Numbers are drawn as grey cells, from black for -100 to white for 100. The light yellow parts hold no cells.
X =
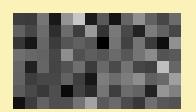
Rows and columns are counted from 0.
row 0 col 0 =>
-52
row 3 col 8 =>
-17
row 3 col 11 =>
9
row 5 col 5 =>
-51
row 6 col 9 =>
-15
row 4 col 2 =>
-21
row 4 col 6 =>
-53
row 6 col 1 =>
-43
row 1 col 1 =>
-44
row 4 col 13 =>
-20
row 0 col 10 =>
13
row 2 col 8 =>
-9
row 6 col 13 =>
0
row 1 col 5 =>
-52
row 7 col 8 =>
-17
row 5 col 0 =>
-22
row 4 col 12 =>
49
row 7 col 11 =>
-13
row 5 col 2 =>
-44
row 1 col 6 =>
21
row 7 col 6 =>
27
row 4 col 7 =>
-18
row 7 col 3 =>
-39
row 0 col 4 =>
16
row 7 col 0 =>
-87
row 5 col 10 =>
11
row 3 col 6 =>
-26
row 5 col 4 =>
-23
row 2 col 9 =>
-48
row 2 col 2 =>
-20

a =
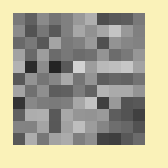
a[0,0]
-5
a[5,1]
15
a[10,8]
-51
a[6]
[28, -12, 12, -27, -25, -3, -22, 41, 33, 33, 16]
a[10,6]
11
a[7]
[-59, 7, -3, -4, -1, 31, 52, -50, 20, -34, -31]
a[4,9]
56
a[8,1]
36
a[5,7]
-27
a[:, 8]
[-30, 54, 15, -15, 49, -20, 33, 20, -27, -14, -51]
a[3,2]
23
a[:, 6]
[37, 14, 20, -11, 23, 16, -22, 52, 15, 22, 11]
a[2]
[-18, -5, -31, 29, -5, 0, 20, -37, 15, 5, 2]
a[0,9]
-27
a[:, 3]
[-9, -30, 29, -16, -72, 5, -27, -4, -30, -31, 27]
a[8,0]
-25
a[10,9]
-31
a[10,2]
-7
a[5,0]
-31
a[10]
[-31, 36, -7, 27, 34, -1, 11, -48, -51, -31, -16]
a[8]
[-25, 36, 37, -30, 32, 17, 15, 21, -27, -35, -50]
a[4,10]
28
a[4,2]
10
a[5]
[-31, 15, -8, 5, 33, -8, 16, -27, -20, -23, -10]

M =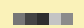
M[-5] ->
-7
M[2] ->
-64

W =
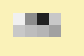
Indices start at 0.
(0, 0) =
88
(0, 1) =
10
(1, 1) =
48

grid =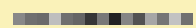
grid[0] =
7
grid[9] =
4
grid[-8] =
-6
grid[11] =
30
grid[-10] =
-21

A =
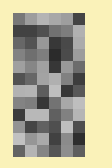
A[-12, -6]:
-6
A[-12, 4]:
24
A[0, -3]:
32
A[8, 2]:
44
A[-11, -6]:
-48
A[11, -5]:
41
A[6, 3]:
50
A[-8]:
[25, 5, 26, -57, 20, -15]
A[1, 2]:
-37
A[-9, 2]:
-1
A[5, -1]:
-52
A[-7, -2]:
1
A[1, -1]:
39
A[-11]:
[-48, -48, -37, -11, -2, 39]
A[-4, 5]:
42
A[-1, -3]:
-33
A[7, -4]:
-58
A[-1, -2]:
11

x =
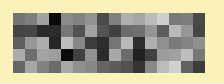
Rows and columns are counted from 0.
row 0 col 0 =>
-9
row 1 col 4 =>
-7
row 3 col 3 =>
23
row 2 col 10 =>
-65
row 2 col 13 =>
-4
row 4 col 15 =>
-53
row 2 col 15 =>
13
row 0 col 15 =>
-43
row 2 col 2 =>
36
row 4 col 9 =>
-36
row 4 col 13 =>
63
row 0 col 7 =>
-41
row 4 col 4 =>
32
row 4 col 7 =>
-20
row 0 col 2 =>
27
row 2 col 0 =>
-26
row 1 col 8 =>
-49
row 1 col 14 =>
18
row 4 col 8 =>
-28
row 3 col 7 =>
-66
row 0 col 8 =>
0
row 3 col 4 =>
-91
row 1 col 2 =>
-67
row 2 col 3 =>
-71
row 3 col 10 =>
-74
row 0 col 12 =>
62

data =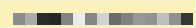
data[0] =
10
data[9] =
1
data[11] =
15
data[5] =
85
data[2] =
-67

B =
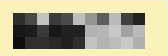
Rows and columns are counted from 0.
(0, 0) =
-64
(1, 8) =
57
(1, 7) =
42
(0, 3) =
-54
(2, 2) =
-63
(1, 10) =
46
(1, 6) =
40
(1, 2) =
-55
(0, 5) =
49

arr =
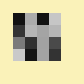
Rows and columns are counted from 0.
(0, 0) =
-86
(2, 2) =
27
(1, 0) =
-59
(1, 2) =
29
